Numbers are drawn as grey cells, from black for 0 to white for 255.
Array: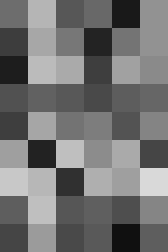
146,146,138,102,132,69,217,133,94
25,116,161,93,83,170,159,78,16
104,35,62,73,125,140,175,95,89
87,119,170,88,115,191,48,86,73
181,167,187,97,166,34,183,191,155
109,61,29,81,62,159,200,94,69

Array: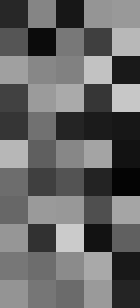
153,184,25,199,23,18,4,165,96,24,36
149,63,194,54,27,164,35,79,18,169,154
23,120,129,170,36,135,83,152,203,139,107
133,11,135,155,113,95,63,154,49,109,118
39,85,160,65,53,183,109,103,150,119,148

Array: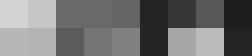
29,35
87,186
55,167
37,37
100,129
105,116
105,91
198,179
211,182

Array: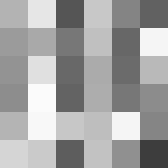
97,245,185,140,133,61
132,103,107,119,245,144
200,192,171,173,190,194
85,119,104,99,199,93
230,169,224,251,248,202
179,155,147,141,180,213

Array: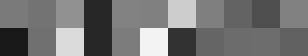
129,96
78,109
99,108
127,101
205,50
128,243
130,124
39,39
145,219
115,112
122,24

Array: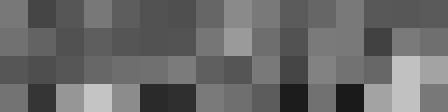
90,111,163,120
87,122,193,193
88,65,103,163
121,121,114,26
102,122,130,113
91,82,69,28
121,110,121,92
138,154,85,111
102,118,95,122
79,83,123,47
82,82,112,42
93,85,110,140
120,94,103,196
86,81,86,150
69,99,78,53
120,113,86,115

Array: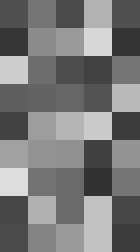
80,51,117,185,60,148,117,70,60
178,215,66,83,203,65,50,194,194
74,154,77,102,181,145,106,106,154
117,139,109,99,157,147,115,177,132
80,54,205,95,67,161,221,71,75
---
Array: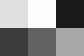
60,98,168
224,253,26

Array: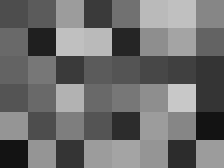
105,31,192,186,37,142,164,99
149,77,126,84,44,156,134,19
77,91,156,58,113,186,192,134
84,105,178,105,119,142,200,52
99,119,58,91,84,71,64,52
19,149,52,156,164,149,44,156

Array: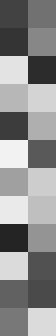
227,44
97,74
219,81
242,89
66,113
52,135
36,148
60,175
234,191
160,205
183,212
120,219

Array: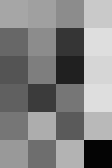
96,59,118,222
153,110,179,4
84,126,32,214
103,140,53,222
166,160,140,201
118,173,90,185

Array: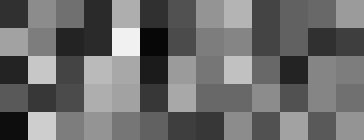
89,55,75,174,162,55,168,104,104,140,81,133,112
162,125,35,42,241,7,75,125,133,68,97,48,62
48,140,112,42,174,48,81,148,180,68,97,104,155
35,199,68,186,168,27,155,118,193,104,35,133,125
13,206,125,148,118,97,62,55,140,81,162,89,148

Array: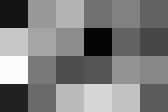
33,106,187,215,194,91
252,121,78,85,147,135
20,153,179,113,129,98
200,165,141,5,98,70
